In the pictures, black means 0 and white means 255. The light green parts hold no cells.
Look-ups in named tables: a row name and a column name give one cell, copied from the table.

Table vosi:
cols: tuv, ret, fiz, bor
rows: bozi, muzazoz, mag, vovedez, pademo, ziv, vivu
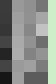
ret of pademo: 173
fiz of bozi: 144
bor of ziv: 124
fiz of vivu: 92
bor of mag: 194
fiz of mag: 135
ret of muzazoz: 159
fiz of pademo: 131

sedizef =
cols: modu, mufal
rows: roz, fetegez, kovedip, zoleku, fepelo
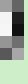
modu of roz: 160
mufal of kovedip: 18
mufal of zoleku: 111
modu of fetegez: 244
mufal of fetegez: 32
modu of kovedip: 246
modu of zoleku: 149

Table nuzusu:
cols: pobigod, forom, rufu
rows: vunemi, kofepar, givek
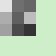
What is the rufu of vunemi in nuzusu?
102
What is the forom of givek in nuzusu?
75
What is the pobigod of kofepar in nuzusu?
173
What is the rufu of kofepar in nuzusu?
188
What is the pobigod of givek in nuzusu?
160
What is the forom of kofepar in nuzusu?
96
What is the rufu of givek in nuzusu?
52
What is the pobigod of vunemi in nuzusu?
227
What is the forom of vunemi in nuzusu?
111
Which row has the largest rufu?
kofepar

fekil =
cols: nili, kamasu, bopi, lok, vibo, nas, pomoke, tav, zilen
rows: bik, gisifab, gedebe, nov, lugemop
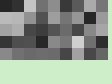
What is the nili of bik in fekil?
38
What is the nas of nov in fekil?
119
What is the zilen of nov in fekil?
46
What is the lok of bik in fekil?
113
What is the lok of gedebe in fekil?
61
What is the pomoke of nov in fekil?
207
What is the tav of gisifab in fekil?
39
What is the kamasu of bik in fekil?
49
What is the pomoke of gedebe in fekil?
71
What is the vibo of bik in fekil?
141
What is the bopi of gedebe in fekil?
71

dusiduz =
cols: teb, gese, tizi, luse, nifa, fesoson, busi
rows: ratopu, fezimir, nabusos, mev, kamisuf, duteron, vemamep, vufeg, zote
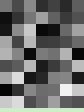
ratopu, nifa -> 65
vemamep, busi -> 26
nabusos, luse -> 9
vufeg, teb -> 4
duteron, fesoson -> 98
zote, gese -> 219
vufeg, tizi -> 135
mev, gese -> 68
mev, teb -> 167
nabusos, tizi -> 200
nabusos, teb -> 22
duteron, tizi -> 184
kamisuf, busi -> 7
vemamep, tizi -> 22
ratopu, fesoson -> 41
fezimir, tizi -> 118
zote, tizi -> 77
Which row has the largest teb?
zote

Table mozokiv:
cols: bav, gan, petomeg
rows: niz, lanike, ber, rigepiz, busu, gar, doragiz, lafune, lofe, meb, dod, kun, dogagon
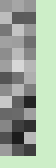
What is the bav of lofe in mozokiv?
200
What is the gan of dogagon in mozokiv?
87
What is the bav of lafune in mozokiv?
140
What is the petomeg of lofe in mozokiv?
35
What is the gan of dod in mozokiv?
63
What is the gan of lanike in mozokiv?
91
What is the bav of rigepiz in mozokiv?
161
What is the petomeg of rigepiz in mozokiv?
110
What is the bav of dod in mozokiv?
134
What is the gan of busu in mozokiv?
186
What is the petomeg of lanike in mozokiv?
92
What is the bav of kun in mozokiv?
80
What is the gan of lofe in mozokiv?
96
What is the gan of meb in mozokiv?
106
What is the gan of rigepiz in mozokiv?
158
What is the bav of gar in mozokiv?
159
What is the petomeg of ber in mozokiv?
151
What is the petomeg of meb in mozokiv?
159
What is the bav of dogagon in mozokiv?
155

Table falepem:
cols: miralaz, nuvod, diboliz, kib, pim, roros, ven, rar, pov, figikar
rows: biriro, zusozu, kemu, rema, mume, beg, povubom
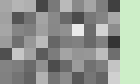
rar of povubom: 118
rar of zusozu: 120
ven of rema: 129
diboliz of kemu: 127
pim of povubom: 115
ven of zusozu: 75
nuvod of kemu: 133
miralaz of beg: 131
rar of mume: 151
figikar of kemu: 141
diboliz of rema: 151

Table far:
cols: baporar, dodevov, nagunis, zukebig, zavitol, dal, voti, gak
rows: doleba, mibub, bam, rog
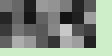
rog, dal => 174
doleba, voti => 38
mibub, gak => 158
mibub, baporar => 38
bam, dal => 200
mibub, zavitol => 129
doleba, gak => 88

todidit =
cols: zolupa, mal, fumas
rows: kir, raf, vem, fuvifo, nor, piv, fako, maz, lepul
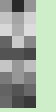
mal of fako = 151
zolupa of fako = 122
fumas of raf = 209
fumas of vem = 220
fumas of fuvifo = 135
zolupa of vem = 215
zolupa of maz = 99
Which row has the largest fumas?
vem

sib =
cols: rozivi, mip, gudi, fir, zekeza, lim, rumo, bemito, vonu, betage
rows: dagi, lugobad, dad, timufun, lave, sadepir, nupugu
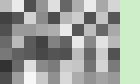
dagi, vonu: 168
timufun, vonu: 226
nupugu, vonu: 163
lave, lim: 80
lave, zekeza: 84
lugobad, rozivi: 66
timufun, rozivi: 106

